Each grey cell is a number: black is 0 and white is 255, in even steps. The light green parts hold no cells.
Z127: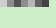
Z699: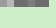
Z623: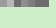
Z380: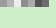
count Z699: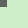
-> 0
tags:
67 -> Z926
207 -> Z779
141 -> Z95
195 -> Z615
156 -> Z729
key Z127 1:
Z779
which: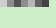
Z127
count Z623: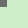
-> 3

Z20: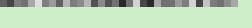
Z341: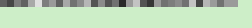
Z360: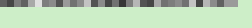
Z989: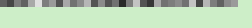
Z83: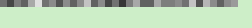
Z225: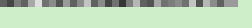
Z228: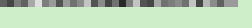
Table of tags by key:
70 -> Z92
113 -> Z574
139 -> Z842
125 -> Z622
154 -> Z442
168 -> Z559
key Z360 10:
Z442
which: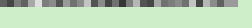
Z360
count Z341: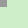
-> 6

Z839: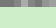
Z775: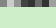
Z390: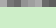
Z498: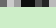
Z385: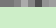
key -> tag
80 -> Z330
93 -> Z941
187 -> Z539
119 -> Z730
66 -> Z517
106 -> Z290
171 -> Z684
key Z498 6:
Z330
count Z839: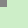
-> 2
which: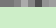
Z385

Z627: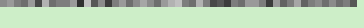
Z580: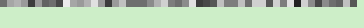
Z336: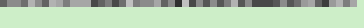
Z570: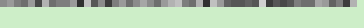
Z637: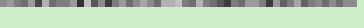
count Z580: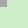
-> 2
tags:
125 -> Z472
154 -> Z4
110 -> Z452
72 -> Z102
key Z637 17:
Z472
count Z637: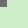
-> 9

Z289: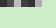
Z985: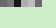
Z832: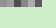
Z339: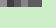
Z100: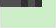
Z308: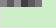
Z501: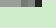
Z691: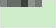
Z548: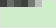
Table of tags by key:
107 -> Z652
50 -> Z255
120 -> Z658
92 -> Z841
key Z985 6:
Z652
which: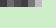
Z548
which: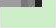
Z501
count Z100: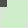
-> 4
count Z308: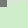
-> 1
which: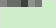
Z691

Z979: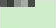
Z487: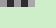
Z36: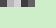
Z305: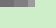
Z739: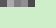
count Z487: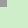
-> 2
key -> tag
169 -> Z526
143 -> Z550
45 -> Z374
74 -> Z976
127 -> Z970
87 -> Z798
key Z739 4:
Z550
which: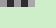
Z487

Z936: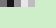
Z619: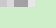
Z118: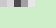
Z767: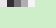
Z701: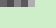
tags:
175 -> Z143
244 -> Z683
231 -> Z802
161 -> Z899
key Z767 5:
Z683
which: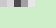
Z118
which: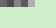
Z701
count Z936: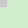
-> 0

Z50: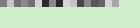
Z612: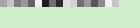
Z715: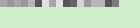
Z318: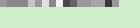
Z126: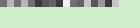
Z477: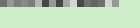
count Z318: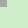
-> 2
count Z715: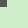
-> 3
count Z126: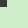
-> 3

